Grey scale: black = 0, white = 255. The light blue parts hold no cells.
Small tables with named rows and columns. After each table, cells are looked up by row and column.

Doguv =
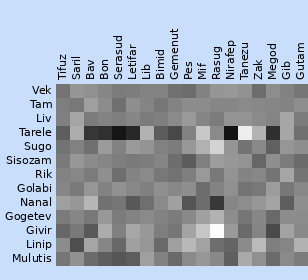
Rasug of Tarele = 138
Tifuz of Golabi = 134
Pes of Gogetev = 137
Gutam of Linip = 178
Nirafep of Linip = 100
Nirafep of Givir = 154
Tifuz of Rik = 131
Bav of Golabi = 150
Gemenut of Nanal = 160
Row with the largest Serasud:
Golabi

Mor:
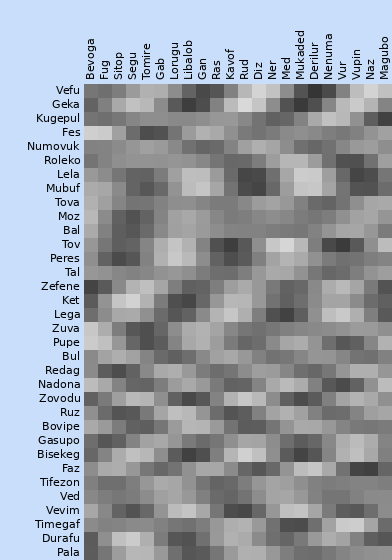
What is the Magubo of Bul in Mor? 129
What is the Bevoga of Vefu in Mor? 118
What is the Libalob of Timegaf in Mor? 113
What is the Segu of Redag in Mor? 98
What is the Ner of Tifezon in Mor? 164
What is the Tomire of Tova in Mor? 117
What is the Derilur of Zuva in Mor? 137
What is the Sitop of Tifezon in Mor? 111

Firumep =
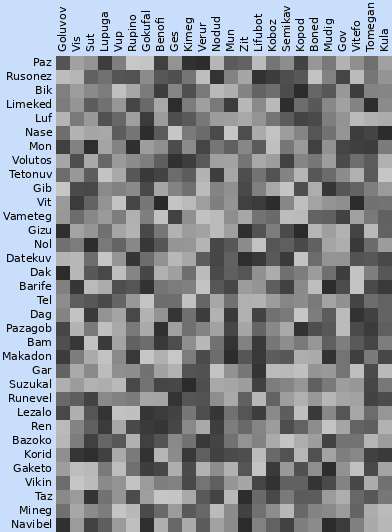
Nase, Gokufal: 45
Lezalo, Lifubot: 62
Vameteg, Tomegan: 121
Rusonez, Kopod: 88
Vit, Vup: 194
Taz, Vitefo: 103
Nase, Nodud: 74
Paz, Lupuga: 62
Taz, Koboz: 72

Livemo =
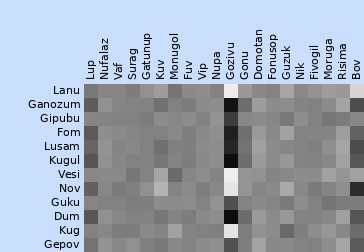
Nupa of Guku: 147
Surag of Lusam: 135
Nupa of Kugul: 142
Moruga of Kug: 150
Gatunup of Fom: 129
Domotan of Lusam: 160
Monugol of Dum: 132
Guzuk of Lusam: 134
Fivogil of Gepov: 129
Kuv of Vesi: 165

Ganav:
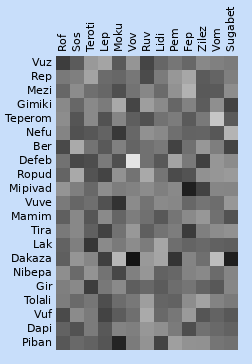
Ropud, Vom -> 150
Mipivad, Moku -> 125
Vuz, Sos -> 91
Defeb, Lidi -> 88
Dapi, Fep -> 78
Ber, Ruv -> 113
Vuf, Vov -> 111
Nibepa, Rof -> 142
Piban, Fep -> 146
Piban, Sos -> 105
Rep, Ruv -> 75
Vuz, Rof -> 61
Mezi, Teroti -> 111
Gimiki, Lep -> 123

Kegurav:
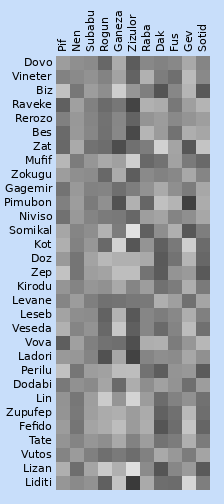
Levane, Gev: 112
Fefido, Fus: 109
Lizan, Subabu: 165
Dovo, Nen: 143
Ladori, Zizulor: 66
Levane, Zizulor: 120
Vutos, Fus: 152
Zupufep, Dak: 97
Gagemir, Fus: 143
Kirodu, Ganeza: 169
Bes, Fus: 114
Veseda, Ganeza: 199

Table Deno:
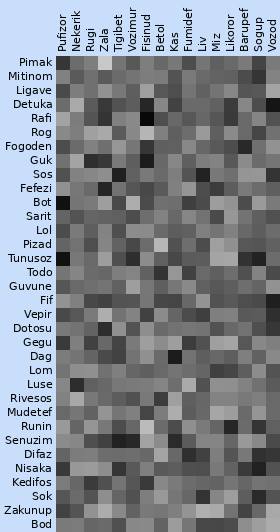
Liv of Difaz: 65
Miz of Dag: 104
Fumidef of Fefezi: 149
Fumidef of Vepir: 76
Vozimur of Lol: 140
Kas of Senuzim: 42
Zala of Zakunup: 172
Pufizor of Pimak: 54
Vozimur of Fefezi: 86
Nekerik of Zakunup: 84
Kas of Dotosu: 114
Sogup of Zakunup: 104
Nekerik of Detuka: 170
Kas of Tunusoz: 72
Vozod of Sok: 83

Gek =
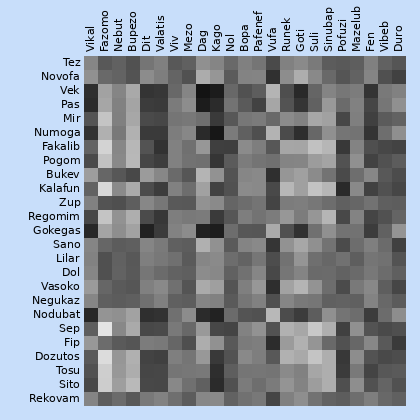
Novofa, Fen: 133
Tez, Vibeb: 97
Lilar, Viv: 112
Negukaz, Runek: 134
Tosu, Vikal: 81
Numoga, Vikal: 50
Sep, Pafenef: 146
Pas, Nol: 115
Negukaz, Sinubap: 96
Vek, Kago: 28
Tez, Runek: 129
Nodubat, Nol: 107
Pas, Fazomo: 166
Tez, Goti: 138
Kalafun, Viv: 129
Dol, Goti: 132
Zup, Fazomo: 83
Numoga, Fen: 52
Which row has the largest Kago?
Vasoko

